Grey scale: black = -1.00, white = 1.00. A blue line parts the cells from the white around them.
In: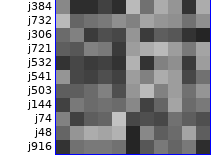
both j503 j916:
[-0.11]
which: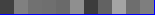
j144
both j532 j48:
[0.40]
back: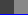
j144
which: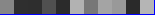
j384

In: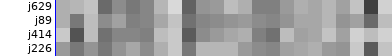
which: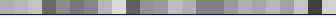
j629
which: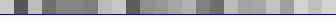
j414
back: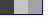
j629
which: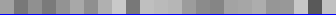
j226
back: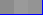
j89
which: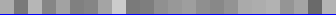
j89

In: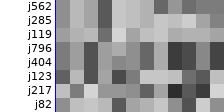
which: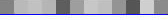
j82
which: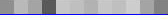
j285
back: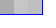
j119
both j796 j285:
[0.12]
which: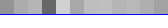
j119

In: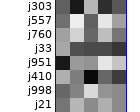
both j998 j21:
[0.09]
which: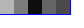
j410
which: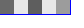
j557
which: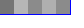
j21
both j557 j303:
[-0.25]

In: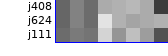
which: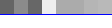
j624
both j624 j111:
[-0.15]
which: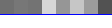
j111

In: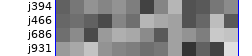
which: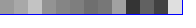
j931
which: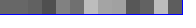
j466
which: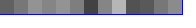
j394
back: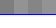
j394

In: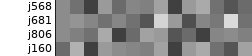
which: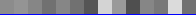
j681
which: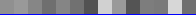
j681
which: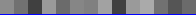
j568
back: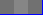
j681
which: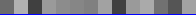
j160
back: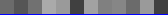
j568

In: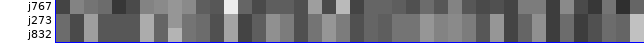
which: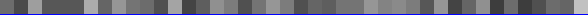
j273
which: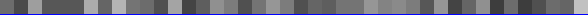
j832

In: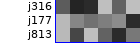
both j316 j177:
[-0.66]
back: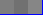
j177
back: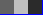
j316
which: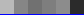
j177
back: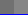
j177
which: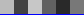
j813
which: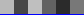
j813

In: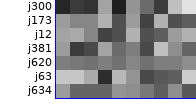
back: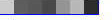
j63
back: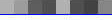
j12
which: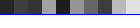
j300
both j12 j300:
[0.28]
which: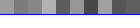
j173
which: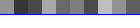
j381

